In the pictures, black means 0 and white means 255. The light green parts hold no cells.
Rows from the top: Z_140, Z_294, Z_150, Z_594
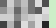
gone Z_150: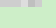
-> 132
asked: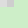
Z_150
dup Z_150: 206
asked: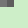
Z_294
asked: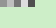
Z_140

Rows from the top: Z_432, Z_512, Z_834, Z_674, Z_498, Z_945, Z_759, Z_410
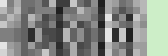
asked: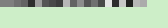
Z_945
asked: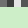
Z_834
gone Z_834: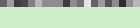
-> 198
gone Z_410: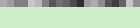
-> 212

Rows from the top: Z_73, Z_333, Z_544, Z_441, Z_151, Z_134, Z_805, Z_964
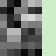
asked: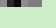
Z_441
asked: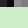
Z_441
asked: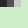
Z_544

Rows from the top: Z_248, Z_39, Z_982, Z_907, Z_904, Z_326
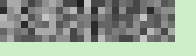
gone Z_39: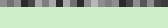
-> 156
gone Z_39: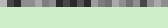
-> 59
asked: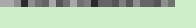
Z_907
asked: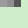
Z_39
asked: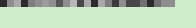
Z_39

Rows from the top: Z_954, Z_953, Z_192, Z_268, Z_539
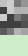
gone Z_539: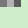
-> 163
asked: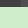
Z_268
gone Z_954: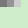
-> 192
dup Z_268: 64
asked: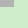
Z_953

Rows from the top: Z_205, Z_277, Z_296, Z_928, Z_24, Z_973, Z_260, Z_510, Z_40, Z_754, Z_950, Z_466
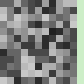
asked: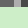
Z_510
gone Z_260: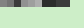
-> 89
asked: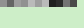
Z_24

